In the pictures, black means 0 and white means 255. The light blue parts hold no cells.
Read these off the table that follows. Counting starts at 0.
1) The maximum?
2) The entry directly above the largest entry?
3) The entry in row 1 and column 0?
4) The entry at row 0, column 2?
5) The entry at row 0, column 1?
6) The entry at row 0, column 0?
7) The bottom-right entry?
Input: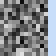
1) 224
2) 200
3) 142
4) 171
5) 73
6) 200
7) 127

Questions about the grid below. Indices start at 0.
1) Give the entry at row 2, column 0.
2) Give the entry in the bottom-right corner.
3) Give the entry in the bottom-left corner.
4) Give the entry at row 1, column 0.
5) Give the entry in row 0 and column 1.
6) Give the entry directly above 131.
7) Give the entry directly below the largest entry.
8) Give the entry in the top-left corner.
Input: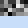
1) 56
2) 160
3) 102
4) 102
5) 160
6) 17
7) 102
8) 72

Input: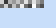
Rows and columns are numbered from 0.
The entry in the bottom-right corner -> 80
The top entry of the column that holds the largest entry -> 225
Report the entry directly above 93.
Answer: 180
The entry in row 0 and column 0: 209
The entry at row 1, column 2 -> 93
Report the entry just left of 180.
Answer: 56
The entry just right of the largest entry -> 124

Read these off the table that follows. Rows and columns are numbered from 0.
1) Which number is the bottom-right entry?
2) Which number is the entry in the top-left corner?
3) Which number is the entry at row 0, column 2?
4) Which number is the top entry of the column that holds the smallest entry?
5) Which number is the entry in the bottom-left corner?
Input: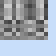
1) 151
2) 112
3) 176
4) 81
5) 138

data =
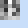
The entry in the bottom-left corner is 139
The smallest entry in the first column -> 112
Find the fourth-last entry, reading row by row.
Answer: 169
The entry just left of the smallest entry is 154
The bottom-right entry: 199
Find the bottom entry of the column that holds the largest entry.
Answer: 199
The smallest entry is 44

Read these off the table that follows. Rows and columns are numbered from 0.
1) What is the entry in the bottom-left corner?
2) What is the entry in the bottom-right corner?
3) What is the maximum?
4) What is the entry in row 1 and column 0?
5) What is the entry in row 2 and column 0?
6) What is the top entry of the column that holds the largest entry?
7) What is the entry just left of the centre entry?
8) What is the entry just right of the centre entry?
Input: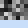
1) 150
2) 121
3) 210
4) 195
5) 37
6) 37
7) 51
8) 195

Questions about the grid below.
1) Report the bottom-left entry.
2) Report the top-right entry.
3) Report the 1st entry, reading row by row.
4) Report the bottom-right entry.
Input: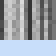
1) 79
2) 120
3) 64
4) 120

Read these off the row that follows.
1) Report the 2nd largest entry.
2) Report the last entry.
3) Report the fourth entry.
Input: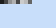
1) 187
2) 101
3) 175

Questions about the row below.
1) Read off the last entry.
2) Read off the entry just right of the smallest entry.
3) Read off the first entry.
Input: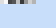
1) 179
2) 150
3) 222

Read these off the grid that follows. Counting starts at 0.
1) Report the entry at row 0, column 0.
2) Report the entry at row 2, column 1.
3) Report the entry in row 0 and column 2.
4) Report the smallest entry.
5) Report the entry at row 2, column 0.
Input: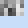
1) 174
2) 203
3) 160
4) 55
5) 117

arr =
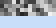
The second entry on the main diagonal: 158
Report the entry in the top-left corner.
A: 78
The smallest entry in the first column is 53
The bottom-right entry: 226
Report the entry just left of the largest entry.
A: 120
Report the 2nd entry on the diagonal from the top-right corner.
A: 173
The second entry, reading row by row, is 91
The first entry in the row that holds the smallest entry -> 144
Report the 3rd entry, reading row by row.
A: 104
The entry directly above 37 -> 214
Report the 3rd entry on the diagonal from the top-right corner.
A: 214
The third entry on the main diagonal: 173
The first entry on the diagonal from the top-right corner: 144
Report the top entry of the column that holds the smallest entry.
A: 185
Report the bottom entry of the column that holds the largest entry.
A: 242
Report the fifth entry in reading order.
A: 53
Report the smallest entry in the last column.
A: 132

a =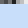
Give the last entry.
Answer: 235
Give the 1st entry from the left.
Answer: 103
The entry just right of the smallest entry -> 164

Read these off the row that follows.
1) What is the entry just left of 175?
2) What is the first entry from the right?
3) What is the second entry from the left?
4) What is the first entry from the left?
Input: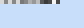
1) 135
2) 74
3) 135
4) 216
